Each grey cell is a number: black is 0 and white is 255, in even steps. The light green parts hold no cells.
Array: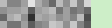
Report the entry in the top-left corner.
187
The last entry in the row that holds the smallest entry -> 77
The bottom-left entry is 171
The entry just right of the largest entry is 171
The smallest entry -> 48
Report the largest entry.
227
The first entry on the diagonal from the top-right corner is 213
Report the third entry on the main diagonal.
187
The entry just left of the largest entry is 159
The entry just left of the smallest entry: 144
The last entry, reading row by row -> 92
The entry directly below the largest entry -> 92

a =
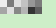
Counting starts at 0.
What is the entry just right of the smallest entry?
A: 94
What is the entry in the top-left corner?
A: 237
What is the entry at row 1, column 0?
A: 165
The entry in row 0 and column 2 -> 223

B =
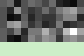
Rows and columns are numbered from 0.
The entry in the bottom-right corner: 121
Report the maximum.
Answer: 255
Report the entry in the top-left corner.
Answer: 94
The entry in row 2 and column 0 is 82
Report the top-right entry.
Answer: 70
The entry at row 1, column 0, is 82
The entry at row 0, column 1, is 107
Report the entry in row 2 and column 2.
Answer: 24
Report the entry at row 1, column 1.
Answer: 38
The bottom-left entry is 94
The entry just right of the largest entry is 163
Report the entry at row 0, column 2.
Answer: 24
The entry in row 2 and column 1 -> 11
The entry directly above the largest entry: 54
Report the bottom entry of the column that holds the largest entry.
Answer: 147

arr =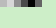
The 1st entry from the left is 187
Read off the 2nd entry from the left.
215
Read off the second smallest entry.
74

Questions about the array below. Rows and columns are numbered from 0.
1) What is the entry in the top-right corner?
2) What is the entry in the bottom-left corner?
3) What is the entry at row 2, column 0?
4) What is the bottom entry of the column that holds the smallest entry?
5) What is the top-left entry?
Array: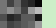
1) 7
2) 104
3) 78
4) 156
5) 117
